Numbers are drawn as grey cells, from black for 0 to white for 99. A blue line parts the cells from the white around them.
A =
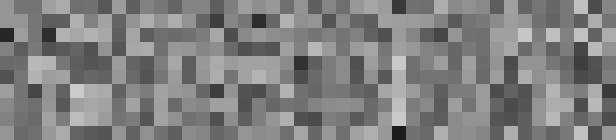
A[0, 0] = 58
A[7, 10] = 40
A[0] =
[58, 45, 45, 62, 66, 43, 44, 34, 60, 37, 50, 46, 39, 51, 51, 36, 49, 61, 55, 59, 43, 57, 37, 52, 43, 59, 64, 60, 22, 44, 43, 67, 53, 56, 53, 36, 62, 39, 46, 40, 47, 74, 30, 52]
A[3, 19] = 33
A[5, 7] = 38
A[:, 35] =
[36, 54, 62, 59, 57, 61, 30, 39, 33, 37]
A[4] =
[41, 42, 72, 70, 46, 36, 33, 35, 60, 39, 34, 49, 65, 36, 59, 66, 60, 63, 63, 62, 54, 19, 37, 48, 54, 31, 61, 48, 78, 43, 51, 61, 40, 62, 42, 57, 29, 57, 57, 46, 40, 24, 32, 46]
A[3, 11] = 44
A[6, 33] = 48
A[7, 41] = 30
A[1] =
[58, 58, 46, 36, 37, 68, 50, 63, 39, 57, 67, 57, 67, 57, 39, 24, 52, 46, 18, 40, 69, 56, 58, 33, 53, 40, 36, 62, 61, 60, 59, 50, 35, 45, 47, 54, 61, 58, 44, 39, 47, 37, 67, 45]
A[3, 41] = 27
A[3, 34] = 43
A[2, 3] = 18
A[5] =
[32, 46, 69, 61, 63, 37, 40, 38, 59, 41, 33, 46, 60, 36, 58, 67, 45, 63, 70, 63, 48, 30, 41, 48, 54, 33, 56, 34, 69, 43, 45, 45, 44, 60, 41, 61, 32, 67, 56, 59, 43, 29, 31, 49]
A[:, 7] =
[34, 63, 65, 57, 35, 38, 66, 63, 60, 33]
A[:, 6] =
[44, 50, 69, 32, 33, 40, 68, 65, 67, 35]
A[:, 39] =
[40, 39, 74, 38, 46, 59, 70, 67, 72, 39]
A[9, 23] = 59
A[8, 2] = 41
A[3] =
[50, 36, 47, 32, 35, 39, 32, 57, 33, 65, 66, 44, 59, 58, 52, 55, 41, 31, 35, 33, 62, 50, 71, 60, 46, 60, 64, 46, 62, 59, 51, 48, 40, 47, 43, 59, 65, 41, 52, 38, 48, 27, 72, 57]
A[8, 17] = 37
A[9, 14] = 52
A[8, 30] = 39
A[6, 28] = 69
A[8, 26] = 42
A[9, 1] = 41

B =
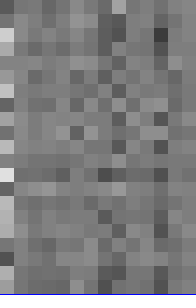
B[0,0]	35
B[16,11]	32
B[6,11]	48
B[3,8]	50
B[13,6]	51
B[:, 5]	[53, 57, 52, 48, 56, 40, 46, 40, 52, 38, 52, 46, 49, 49, 47, 48, 50, 46, 52, 49, 55]
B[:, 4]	[45, 49, 47, 42, 50, 51, 49, 52, 51, 57, 49, 44, 37, 51, 44, 47, 52, 47, 52, 43, 40]
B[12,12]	47
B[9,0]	44
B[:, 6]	[47, 54, 46, 45, 54, 48, 43, 53, 48, 57, 46, 50, 44, 51, 41, 48, 47, 54, 54, 48, 45]
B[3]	[66, 47, 41, 46, 42, 48, 45, 36, 50, 46, 45, 32, 49, 49]
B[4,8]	38
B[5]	[59, 52, 41, 46, 51, 40, 48, 37, 49, 45, 51, 45, 40, 48]
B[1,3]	43
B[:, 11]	[44, 39, 23, 32, 39, 45, 48, 56, 33, 55, 32, 46, 31, 43, 41, 36, 32, 41, 51, 34, 32]
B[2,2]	47
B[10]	[72, 52, 50, 51, 49, 52, 46, 46, 34, 52, 47, 32, 49, 51]
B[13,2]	55
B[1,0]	45
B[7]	[39, 50, 44, 43, 52, 40, 53, 43, 55, 43, 54, 56, 41, 47]
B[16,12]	47
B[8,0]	63
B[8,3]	52
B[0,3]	40
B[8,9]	55
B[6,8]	36
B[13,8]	59
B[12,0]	87
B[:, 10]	[49, 50, 46, 45, 49, 51, 47, 54, 49, 55, 47, 48, 41, 49, 46, 45, 50, 52, 53, 46, 44]
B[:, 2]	[47, 49, 47, 41, 52, 41, 47, 44, 48, 48, 50, 45, 44, 55, 43, 45, 47, 43, 47, 43, 42]

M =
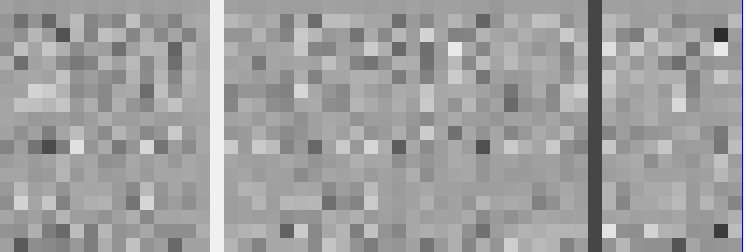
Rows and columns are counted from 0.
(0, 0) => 62
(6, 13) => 67
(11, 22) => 57
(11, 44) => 64
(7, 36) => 41
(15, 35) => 60
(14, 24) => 56
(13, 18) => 68
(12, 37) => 60
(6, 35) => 59
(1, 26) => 64
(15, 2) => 62
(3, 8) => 44
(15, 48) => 64
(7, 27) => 62
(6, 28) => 66
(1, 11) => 59
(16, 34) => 44
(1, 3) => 40
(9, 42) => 27
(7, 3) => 71
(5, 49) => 50
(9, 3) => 49
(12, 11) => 64
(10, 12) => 61
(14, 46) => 65
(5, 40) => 57
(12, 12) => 64
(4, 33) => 53
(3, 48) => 67
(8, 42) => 27
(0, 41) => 62
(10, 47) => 77
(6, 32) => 66
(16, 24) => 70
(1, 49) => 57
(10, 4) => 49
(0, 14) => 63
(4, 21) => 64

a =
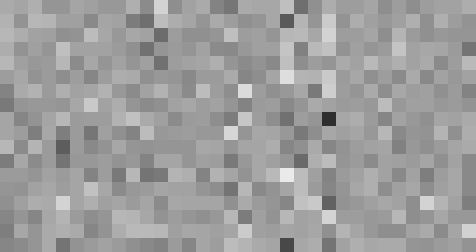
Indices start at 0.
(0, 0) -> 66
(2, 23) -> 82
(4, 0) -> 71
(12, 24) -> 60
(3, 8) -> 60
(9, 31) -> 70
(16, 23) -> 56
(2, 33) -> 58
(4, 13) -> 63
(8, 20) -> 44
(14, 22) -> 78
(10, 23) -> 52
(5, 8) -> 67
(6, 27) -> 55
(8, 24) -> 65
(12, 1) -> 60
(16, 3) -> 66
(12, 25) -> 63
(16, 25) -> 64
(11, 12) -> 64
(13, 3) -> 65
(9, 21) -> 47
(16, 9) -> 72
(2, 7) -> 65
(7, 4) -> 58
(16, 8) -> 67
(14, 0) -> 56
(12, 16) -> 64
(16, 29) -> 63
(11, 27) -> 63
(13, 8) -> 54
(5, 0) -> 61
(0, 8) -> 59
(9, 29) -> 58
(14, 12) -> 65
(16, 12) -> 62
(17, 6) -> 60
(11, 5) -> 59
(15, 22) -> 64

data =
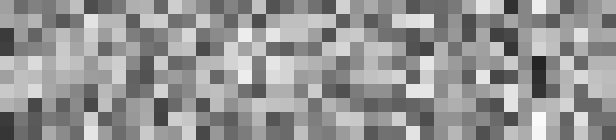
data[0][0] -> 62
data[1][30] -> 89
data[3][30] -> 27
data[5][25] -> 71
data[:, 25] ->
[57, 60, 78, 56, 54, 71, 48, 46, 78, 70]
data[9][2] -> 34
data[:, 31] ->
[41, 40, 46, 69, 69, 56, 54, 64, 57, 56]
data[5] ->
[62, 74, 73, 64, 70, 67, 61, 60, 81, 38, 32, 56, 61, 55, 77, 40, 61, 92, 47, 85, 82, 61, 63, 45, 51, 71, 75, 77, 82, 37, 80, 56, 58, 36, 89, 27, 33, 60, 18, 57, 70, 84, 75, 73]
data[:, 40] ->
[35, 61, 62, 40, 82, 70, 71, 82, 39, 41]
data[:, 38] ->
[92, 47, 77, 82, 14, 18, 20, 70, 97, 95]
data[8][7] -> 37
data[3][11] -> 42
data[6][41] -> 41
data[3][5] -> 64
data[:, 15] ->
[38, 59, 54, 46, 72, 40, 74, 73, 43, 59]
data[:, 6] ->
[30, 88, 80, 75, 59, 61, 38, 28, 80, 89]
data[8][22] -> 49
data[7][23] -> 70
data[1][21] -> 74
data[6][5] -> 52
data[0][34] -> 88
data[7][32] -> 68
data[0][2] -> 50
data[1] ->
[65, 61, 70, 46, 34, 46, 88, 71, 71, 36, 78, 80, 43, 47, 79, 59, 39, 67, 30, 65, 74, 74, 79, 76, 36, 60, 35, 46, 82, 86, 89, 40, 57, 30, 51, 44, 64, 52, 47, 35, 61, 56, 62, 34]
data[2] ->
[23, 60, 39, 60, 73, 61, 80, 61, 77, 49, 42, 51, 65, 83, 45, 54, 57, 92, 62, 89, 76, 76, 62, 32, 76, 78, 59, 44, 42, 33, 53, 46, 59, 31, 65, 25, 28, 61, 77, 73, 62, 87, 64, 66]
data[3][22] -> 44
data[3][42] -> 48
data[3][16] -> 82
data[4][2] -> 85
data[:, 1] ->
[42, 61, 60, 48, 69, 74, 74, 65, 46, 42]
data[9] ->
[21, 42, 34, 66, 54, 42, 89, 61, 42, 51, 78, 61, 58, 81, 28, 59, 41, 48, 62, 44, 41, 74, 51, 48, 60, 70, 34, 44, 43, 88, 40, 56, 71, 54, 31, 44, 75, 67, 95, 64, 41, 77, 53, 34]
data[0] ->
[62, 42, 50, 47, 59, 74, 30, 38, 47, 68, 69, 40, 80, 66, 54, 38, 51, 41, 75, 32, 42, 57, 44, 32, 81, 57, 66, 53, 59, 33, 42, 41, 47, 66, 88, 78, 19, 52, 92, 67, 35, 51, 59, 67]
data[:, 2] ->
[50, 70, 39, 51, 85, 73, 85, 28, 35, 34]

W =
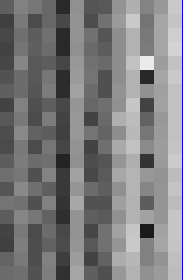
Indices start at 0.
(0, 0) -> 37
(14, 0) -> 45
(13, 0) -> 33
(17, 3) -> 38
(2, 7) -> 33
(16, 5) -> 57
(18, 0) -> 39
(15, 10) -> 63
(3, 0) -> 26
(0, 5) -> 56
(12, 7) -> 35
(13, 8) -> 56
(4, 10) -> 91
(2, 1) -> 43
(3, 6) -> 41
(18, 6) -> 26
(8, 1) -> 47
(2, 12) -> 80
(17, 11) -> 64
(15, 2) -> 46
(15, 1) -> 52
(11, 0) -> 36
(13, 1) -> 53
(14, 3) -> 50
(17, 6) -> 34
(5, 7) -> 31
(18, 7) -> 38
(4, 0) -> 27
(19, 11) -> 60
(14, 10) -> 36
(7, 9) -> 77
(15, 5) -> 57
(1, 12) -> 76
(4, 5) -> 59
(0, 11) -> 59
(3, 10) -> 48
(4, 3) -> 36
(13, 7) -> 37
